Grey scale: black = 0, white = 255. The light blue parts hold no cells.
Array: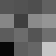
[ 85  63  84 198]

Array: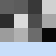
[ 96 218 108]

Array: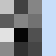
[196 133  80]

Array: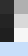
[ 46 217]

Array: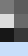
[121 105]

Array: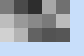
[123 153  98]
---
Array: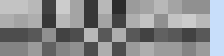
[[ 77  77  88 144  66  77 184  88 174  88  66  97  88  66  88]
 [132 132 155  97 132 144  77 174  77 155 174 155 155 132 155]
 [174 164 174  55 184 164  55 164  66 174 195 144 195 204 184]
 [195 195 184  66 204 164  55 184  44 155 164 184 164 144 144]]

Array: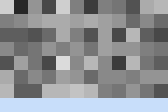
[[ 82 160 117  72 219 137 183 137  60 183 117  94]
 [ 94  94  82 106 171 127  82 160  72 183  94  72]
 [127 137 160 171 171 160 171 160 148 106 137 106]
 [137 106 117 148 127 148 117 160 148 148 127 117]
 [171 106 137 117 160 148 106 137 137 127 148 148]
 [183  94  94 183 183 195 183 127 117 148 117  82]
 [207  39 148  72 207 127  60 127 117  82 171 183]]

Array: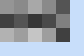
[[ 64  84  54  74 128]
 [149 138 168 138  84]
 [178 158 197 158  64]]

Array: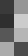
[[ 47 204]
 [ 58 150]
 [ 87 181]
 [171  76]]

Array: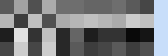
[[ 30 225  51 192  40 101  30  51  51   9  21]
 [ 70 204  70 204  40  90  61  70  90  61  80]
 [ 90 162  80 171 110 110 101 101 110  90  70]
 [182  61 192  80 171 182 192 182 171 204 192]]

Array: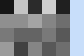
[[ 22 196  43 206  32]
 [121 100 100 121  88]
 [143 143 164 133 110]
 [155  65 133  88 110]]

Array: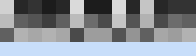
[[ 96 178 167 178 167  74 157 157  84 148  96 167 157 178]
 [187  96  84  62  96 187 108  74 197  84 178  74 108  96]
 [209  39  51  28  39 218  28  28 218  39 197  39  51  51]]

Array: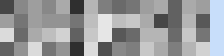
[[ 70 136 158 136 170  47 181 126 106 117 158 170  97 170 158]
 [ 97 147 219 117 147  47 219  79 136 126 199 170 126 181 210]
 [158 117 158 147 147 117 190 230 190 199 170  70  97 181  88]
 [219 106 170 190 210  97 199 230  88 106 181 181 106 199 117]]
